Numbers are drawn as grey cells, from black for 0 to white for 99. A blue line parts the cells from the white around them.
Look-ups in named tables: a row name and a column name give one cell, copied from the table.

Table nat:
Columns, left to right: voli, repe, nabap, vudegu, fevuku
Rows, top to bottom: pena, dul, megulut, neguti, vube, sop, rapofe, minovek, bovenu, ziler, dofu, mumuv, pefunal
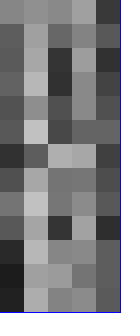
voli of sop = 34
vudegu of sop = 39
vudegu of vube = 53
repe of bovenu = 75
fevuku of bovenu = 34
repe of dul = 62
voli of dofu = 16

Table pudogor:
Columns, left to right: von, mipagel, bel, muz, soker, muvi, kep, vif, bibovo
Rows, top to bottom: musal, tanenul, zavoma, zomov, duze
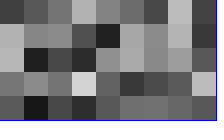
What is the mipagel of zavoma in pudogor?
12
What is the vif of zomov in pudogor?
35
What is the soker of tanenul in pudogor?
13
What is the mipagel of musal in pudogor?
34
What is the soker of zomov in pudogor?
38
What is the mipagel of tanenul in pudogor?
52
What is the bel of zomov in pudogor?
45
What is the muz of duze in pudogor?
18
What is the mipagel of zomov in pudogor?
54
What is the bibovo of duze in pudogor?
34
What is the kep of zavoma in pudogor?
53
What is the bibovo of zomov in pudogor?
73
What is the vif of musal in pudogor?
73
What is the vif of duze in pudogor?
40
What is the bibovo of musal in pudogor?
26
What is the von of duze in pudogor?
35
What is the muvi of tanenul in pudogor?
65
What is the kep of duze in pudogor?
44
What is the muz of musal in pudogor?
69
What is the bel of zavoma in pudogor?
28

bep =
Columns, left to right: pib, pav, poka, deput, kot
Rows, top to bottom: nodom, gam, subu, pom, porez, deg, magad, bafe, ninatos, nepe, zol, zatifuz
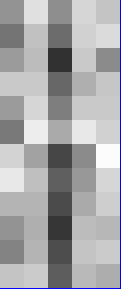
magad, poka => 27
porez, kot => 78
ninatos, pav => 70
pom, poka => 40
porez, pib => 60
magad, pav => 63
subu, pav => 73
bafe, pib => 90
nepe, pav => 68
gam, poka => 42
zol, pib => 51
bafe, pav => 74
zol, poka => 30
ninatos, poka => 29
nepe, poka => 21
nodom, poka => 55
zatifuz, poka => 36

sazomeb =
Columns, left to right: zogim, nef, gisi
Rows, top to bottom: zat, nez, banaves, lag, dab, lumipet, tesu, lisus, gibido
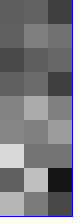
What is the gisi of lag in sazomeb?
24
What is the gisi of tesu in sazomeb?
45
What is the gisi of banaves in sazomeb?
40
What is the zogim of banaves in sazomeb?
28
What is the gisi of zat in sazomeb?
25
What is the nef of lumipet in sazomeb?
50
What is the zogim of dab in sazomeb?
51

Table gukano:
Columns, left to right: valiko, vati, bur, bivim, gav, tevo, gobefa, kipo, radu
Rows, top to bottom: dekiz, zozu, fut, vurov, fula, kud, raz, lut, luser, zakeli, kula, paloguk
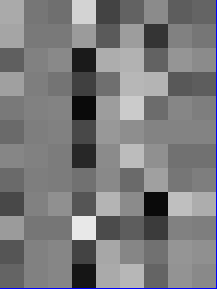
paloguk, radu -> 53
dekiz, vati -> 46
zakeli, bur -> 46
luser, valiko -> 28
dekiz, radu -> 39
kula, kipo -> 58
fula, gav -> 61
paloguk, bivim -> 8
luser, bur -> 56
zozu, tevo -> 61
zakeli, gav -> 29
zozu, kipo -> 50

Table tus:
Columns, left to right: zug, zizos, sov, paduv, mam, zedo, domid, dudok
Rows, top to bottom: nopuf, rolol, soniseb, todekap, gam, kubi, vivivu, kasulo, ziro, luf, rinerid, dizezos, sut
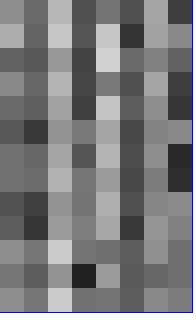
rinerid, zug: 55
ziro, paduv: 45
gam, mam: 76
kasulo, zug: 44
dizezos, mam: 60
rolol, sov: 77
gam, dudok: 21
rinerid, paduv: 45
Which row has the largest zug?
rolol

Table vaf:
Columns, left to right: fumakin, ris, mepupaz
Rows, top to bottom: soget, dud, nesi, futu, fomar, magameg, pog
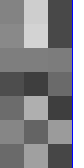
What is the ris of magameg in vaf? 39
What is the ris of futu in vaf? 24
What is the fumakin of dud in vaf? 53
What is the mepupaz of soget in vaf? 28
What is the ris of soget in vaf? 80
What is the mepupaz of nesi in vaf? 48
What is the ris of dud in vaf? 82
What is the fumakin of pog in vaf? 41
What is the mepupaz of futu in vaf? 41

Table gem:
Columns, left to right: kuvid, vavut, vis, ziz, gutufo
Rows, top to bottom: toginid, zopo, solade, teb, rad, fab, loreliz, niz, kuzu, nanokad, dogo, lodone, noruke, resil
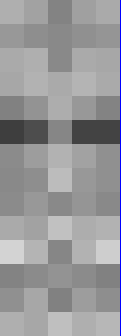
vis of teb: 66
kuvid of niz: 53
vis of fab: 52
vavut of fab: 30
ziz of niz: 59
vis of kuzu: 53
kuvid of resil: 68
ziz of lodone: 54
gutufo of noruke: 55
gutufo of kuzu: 53
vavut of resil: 65
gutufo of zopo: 58
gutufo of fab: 26
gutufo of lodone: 50
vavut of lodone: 54
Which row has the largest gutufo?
dogo

